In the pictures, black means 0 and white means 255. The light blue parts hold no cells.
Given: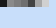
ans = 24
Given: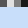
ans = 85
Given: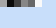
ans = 166
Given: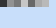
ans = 51
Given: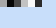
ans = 168
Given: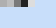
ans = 175
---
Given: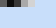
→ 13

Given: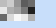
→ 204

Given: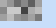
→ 148

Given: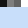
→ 126

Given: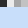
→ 235

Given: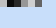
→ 11
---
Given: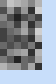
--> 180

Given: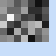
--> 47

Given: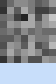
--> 152

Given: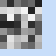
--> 33

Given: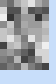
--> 140
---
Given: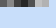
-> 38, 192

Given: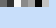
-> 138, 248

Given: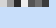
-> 238, 238

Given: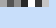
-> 39, 253

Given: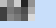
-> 103, 217

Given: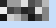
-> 36, 237
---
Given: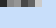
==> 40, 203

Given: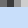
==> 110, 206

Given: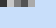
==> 52, 170

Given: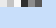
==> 234, 88

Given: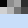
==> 6, 72

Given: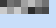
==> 57, 72
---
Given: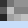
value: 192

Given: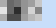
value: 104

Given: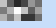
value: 179

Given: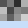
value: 72

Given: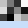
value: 47

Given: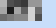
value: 28

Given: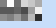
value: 89

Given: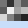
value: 241

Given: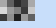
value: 154
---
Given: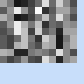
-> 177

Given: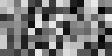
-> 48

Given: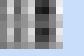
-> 119

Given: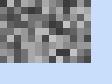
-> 99

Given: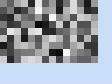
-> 54

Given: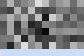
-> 135

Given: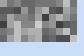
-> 104

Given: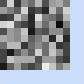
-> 55

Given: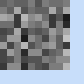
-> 168
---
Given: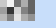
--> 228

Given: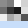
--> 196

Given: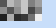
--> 44

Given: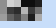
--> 71

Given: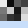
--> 36

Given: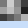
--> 121
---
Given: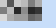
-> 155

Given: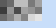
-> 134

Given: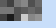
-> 203

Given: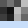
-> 33

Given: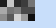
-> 211

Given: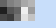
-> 115

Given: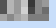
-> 125
